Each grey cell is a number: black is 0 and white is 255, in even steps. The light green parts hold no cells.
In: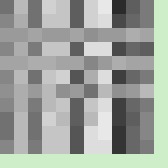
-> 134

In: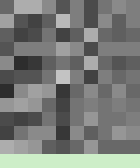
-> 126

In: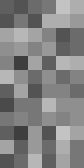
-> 164

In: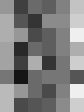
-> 85

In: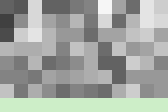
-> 131

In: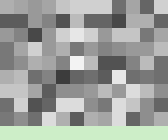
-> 142

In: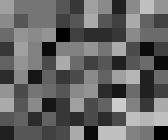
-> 171
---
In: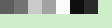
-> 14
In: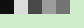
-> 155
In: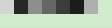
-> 28
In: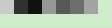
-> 110
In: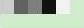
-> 16
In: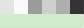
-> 174
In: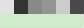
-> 204
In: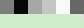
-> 249
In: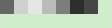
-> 46
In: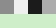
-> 27
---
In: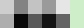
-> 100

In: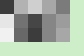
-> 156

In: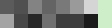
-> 27

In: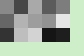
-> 230

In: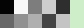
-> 196

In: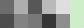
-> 142

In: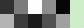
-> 160

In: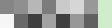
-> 96

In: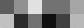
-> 184
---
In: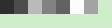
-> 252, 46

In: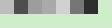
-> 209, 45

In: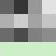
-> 226, 53

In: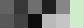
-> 197, 13

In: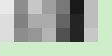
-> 233, 25

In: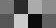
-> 203, 12

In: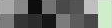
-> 191, 13

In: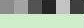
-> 195, 38

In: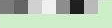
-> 240, 31
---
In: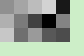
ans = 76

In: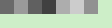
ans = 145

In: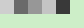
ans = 57

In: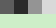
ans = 217

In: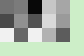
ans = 92

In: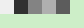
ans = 92
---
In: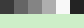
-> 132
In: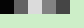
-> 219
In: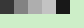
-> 174
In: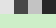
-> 195
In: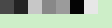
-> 199
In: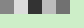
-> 51
